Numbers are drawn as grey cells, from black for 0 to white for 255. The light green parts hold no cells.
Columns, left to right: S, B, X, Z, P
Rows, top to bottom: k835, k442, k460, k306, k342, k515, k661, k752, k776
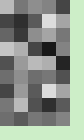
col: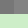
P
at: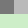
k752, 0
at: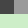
k661, 0

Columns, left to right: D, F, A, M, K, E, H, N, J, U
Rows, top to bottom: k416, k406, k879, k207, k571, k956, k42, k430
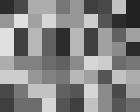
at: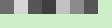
k430, 2
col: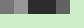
K
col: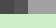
N
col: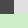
F
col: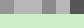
E

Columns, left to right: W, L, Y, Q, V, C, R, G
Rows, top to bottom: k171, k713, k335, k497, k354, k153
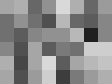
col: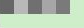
C
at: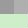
k153, 6
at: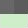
k713, 5
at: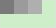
k153, 5
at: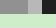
k335, 3

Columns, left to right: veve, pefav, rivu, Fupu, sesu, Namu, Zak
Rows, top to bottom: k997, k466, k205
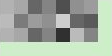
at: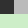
k205, 4
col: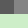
Zak
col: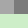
pefav

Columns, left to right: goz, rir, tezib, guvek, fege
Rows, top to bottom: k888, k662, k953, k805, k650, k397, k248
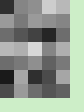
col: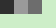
goz
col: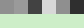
tezib
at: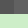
k248, 3

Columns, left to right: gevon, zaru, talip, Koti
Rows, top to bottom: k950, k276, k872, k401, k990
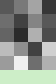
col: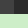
zaru
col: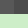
Koti
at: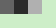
k872, 0
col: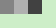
talip

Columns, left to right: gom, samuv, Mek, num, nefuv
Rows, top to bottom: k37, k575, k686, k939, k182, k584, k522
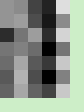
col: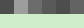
Mek
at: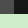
k575, 2
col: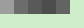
Mek
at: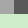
k182, 1
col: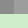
samuv

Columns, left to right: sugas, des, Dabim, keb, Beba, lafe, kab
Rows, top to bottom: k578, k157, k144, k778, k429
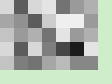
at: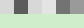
k578, 0
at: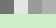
k144, 3
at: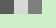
k778, 1
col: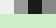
lafe
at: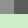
k157, 1

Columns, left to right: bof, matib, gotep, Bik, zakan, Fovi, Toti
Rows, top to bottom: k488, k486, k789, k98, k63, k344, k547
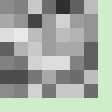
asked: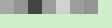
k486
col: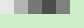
matib

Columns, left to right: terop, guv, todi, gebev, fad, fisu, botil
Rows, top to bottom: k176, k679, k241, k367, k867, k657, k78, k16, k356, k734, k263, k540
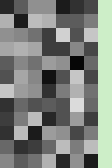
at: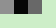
k867, 4
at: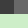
k263, 2
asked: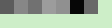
k867
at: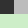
k734, 0
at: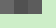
k16, 1
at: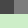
k734, 5
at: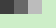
k263, 2

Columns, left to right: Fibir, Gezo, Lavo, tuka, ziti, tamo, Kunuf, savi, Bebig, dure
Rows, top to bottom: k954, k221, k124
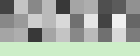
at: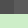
k954, 7
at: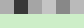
k124, 1
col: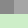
Fibir

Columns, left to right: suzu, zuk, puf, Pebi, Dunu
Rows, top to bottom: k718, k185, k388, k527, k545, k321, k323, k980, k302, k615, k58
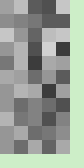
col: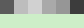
Pebi
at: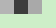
k545, 1
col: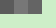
puf
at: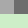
k615, 1
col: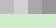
Pebi
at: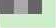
k58, 1

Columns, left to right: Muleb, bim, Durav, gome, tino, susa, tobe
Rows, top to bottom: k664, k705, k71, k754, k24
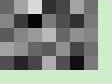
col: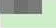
tobe
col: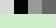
Durav
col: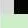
Durav
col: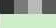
gome

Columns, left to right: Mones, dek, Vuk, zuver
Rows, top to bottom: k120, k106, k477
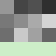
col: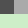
Vuk
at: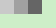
k477, 1
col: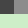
dek
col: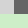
zuver
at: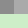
k106, 1
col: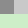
dek

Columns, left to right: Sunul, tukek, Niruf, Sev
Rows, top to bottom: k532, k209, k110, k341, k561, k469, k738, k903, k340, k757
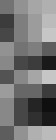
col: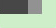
tukek
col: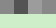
Sunul

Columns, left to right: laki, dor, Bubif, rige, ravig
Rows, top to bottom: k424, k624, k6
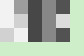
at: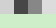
k624, 1
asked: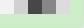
k624
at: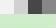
k624, 0
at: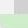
k624, 0
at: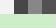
k6, 1
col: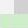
laki

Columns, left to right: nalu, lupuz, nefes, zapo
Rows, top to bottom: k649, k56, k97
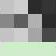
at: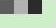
k56, 1
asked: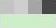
k97
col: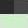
zapo
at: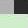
k56, 2
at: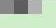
k56, 0

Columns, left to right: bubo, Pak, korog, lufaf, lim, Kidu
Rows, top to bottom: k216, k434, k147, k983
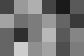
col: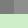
korog
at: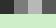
k147, 1
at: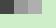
k216, 0
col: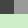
lufaf
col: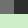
Pak

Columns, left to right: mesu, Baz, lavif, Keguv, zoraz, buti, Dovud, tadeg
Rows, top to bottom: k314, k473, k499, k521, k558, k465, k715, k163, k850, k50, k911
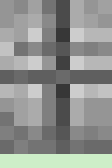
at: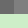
k911, 0
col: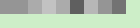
mesu
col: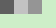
tadeg

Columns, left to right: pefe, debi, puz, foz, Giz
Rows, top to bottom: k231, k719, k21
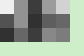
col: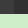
puz
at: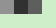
k719, 1
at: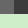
k21, 1
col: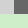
Giz
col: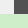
pefe
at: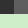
k719, 2
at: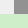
k231, 0

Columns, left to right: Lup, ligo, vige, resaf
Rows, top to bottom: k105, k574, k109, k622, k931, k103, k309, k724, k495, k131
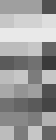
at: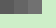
k931, 0
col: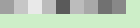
Lup
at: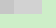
k574, 0
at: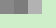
k495, 1
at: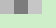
k131, 0
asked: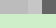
k622
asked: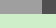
k105

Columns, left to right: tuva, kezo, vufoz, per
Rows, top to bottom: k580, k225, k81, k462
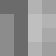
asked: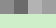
k462
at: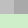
k81, 2
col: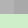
per

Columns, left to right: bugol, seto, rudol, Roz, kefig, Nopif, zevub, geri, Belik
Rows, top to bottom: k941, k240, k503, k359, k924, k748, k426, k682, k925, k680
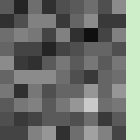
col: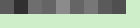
bugol
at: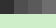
k941, 3
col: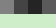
Roz
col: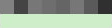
kefig

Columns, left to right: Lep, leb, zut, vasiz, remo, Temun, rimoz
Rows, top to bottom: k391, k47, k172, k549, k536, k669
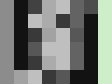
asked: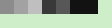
k669
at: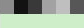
k172, 0
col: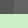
Temun
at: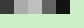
k536, 2
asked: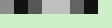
k549
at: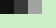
k172, 1
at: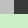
k669, 2

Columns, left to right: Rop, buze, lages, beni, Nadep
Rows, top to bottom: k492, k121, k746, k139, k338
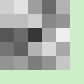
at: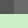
k746, 0
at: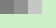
k338, 2
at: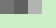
k139, 0
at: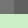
k139, 0

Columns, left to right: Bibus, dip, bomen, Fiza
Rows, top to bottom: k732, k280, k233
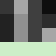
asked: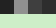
k280
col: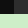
Fiza
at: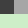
k233, 2
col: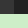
Bibus
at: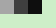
k732, 1

